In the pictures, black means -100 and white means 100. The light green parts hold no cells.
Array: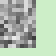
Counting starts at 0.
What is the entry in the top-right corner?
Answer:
-19
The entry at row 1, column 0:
15
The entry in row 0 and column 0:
61
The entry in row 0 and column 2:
3
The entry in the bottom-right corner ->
-19
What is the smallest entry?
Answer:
-52
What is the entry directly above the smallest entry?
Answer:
27
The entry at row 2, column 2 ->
3
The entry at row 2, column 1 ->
27
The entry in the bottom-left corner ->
27
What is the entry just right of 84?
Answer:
72
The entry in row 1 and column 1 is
38
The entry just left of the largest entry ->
38
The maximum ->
84
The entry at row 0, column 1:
61
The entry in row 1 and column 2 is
15
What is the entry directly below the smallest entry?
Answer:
-9
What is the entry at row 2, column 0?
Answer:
27
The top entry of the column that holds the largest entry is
61
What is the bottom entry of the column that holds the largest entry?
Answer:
72
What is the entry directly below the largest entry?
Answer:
15

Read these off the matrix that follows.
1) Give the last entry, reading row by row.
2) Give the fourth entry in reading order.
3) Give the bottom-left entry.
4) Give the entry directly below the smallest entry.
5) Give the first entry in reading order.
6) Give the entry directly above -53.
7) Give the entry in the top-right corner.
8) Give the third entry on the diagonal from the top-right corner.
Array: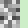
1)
40
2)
75
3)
75
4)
16
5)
28
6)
16
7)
-17
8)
6

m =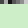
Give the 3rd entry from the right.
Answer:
-10
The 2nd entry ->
36

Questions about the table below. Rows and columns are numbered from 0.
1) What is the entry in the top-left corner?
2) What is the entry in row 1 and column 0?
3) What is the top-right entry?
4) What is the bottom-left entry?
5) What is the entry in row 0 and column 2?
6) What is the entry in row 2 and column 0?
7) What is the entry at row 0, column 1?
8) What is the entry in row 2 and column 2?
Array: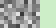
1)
32
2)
-34
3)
43
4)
-13
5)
-24
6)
65
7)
-13
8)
20

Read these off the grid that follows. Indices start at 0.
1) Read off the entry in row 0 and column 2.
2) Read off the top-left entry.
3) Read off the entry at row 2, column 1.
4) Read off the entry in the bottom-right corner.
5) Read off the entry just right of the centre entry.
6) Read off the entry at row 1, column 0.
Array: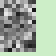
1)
49
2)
49
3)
61
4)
-17
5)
-64
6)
49

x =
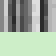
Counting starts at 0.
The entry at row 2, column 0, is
5
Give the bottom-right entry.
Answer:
52
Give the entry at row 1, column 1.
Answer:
62
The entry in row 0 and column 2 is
-19
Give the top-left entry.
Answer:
5
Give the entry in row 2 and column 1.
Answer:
62
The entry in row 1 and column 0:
5
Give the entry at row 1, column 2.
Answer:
-32
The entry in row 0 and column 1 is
62
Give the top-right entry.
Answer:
52
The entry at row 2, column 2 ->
-32
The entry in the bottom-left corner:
5

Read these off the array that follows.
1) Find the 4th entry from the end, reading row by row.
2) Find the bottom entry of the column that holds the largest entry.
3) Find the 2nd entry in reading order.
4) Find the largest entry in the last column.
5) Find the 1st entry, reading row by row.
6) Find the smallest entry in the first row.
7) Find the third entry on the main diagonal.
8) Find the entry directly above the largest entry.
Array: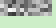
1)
17
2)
-44
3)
4
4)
40
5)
40
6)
-44
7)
96
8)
-44
